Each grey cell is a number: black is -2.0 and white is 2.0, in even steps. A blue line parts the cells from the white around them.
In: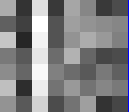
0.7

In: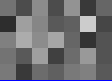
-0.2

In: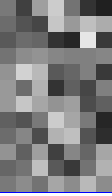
-0.1

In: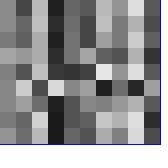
0.2

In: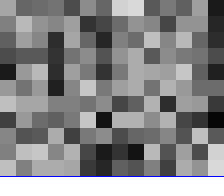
0.6

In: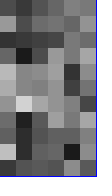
-0.8

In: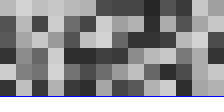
0.9

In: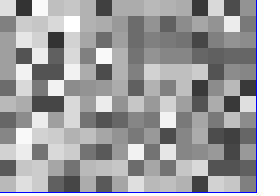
1.5

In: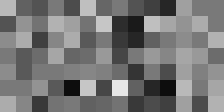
0.9
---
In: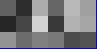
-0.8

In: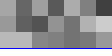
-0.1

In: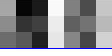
-0.9

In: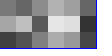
0.4

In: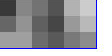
-0.1

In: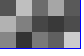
-0.5

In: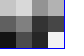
-1.4
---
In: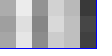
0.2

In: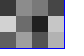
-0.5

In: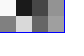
0.0

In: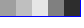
1.0

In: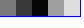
-1.1

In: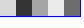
-1.2

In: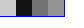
1.2

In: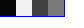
-1.9

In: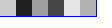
0.5
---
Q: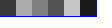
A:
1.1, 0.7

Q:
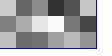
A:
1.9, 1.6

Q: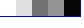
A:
2.0, 1.5

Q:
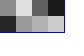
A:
1.5, 1.2

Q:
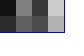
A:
1.2, 0.8

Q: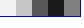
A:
1.8, 1.1

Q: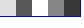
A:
2.0, 1.5

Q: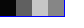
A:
1.1, 0.1
